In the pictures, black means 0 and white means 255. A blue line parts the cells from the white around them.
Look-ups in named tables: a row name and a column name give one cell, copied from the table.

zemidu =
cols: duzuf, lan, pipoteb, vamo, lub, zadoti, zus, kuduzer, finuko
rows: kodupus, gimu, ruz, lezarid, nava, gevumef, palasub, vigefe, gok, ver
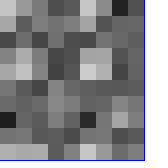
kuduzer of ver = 108
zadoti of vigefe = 42
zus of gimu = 83
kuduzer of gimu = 101
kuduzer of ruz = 104
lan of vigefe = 101
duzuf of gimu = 167
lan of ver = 169
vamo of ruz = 112
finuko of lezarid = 101
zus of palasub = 101
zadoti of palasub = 98
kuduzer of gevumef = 88
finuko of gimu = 103
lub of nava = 85
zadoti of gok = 116
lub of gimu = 126
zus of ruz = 115
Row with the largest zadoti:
nava

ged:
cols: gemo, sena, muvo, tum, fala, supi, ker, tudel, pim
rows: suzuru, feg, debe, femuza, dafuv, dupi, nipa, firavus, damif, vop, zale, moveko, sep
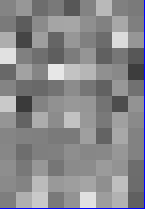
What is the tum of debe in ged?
101
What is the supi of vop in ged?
135
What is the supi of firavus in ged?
152
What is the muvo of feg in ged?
139
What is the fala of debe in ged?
151
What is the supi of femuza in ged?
149
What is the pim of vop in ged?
130
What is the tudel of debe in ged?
220
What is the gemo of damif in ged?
133
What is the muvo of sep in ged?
201
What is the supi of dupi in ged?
118
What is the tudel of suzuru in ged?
128
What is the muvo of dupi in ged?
105
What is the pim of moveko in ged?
108
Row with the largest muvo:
sep

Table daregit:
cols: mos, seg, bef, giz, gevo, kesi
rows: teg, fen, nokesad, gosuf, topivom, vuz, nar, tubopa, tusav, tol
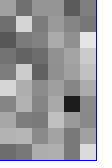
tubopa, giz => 192
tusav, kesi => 161
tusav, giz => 163
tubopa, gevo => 154
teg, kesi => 127
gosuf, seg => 99
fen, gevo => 133
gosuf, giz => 145
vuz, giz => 159
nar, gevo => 28
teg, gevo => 91
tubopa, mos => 167
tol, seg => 120
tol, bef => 173
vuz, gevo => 134
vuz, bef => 140
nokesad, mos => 87
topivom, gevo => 160
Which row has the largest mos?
vuz

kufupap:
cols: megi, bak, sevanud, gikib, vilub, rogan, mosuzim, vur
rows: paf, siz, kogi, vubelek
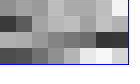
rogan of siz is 161
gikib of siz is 183
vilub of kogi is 120
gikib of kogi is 132
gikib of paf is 189
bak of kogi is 172
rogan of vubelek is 233
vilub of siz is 189
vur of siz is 178
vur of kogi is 56
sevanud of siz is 164
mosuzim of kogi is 54
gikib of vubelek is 144
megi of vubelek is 77
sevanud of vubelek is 113
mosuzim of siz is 193

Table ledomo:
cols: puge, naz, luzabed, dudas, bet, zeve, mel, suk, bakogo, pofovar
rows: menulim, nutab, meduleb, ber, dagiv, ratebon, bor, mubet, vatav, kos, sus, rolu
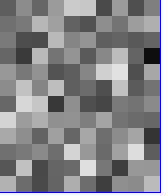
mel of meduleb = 95
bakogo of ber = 100
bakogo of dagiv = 78
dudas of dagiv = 83
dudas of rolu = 100
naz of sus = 193
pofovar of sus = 150
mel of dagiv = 208
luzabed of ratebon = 133
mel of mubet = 164
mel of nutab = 141
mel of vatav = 110
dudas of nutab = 160
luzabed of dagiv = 146
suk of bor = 122

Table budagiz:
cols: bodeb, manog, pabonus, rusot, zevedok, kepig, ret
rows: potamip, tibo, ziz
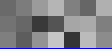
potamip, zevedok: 128
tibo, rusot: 84
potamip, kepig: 102
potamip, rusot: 181
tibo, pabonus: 57
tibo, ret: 127
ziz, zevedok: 51
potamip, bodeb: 106
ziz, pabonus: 147
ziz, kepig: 186
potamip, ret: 176
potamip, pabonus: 155
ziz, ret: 140
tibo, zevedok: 166
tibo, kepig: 170
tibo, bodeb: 114

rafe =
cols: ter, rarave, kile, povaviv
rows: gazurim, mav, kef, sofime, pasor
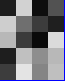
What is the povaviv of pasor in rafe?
191
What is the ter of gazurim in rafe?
29
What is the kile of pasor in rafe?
133
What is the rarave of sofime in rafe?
192
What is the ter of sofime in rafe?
30
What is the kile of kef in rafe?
10
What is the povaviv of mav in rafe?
31
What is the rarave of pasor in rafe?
228
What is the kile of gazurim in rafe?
14
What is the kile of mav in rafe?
60
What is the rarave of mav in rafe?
111
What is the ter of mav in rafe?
206
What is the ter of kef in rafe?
184
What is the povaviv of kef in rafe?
219
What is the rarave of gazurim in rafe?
210
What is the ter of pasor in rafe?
61
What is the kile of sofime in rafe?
142
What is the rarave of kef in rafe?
59

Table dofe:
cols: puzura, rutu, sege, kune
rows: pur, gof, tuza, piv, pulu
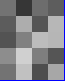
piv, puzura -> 141
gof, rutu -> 173
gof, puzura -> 92
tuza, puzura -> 83
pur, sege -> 109
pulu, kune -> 167
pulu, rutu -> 193
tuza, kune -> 182
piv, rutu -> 208
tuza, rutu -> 129
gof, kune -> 183
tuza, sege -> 188
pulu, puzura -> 115
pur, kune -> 93
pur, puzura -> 115
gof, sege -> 85
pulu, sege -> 78

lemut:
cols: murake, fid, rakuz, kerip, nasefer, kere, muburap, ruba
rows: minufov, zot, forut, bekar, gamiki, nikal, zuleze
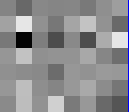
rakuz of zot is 145
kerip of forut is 76
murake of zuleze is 138
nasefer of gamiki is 151
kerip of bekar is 147
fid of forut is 4
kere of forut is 77
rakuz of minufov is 136
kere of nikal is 169
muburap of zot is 146
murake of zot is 162
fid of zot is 230
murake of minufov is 132
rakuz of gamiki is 137

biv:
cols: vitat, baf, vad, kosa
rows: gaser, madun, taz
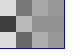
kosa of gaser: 152
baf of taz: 105
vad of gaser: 168
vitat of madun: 62
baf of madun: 185
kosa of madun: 145
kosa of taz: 151
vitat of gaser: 219
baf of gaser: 121
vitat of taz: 219
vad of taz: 173
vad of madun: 146

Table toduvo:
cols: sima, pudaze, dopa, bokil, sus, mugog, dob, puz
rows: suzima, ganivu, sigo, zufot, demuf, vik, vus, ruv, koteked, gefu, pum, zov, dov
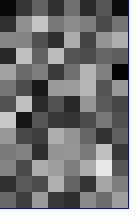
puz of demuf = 5
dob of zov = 165
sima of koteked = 152
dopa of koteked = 63
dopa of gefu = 47
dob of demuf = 128
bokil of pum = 157
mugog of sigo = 69
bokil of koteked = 173
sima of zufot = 41
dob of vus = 90
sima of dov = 104
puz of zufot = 94
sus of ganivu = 140
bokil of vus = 83
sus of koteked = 147
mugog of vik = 181

